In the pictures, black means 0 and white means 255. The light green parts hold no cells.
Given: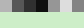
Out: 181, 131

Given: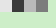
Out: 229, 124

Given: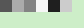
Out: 86, 204

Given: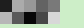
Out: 30, 216

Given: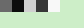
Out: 106, 248

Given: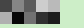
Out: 69, 28

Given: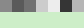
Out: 137, 182

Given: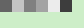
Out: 100, 61
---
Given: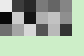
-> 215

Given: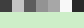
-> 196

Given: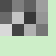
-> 196

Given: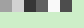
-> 210

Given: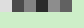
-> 141

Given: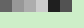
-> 173

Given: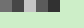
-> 112
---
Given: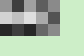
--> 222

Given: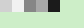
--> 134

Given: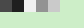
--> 240

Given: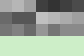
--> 192

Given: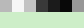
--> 57

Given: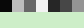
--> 242
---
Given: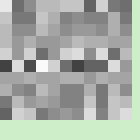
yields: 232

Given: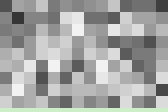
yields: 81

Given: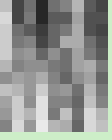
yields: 192

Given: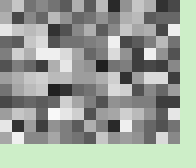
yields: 157

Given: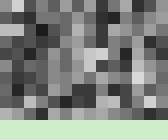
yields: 147

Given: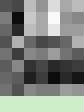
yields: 82
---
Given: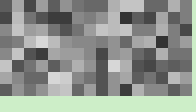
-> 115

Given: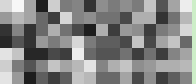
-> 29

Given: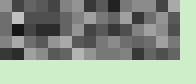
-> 160

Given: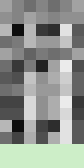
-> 173

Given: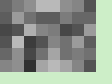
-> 49

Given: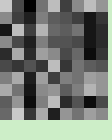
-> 54

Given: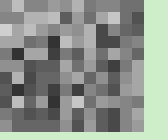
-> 102

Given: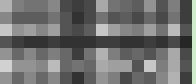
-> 135

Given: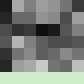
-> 168
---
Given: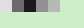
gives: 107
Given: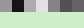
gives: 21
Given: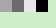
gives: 107
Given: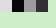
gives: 7
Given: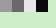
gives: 105
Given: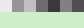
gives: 150
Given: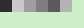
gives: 201
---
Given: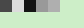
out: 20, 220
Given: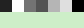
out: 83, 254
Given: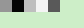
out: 190, 244
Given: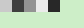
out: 147, 235
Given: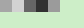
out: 102, 210
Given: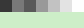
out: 153, 254
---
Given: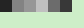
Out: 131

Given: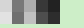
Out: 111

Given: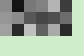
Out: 42

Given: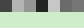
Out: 180

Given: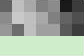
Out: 108

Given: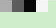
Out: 93

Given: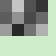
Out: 41
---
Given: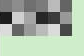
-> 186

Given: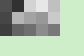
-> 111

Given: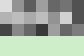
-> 158

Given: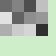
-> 203

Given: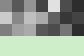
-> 76

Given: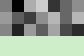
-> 164
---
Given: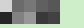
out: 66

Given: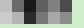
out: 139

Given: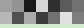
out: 125

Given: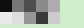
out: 203

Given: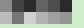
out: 149

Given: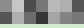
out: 119

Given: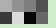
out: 103

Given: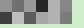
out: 124

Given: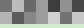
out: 199

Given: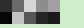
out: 27
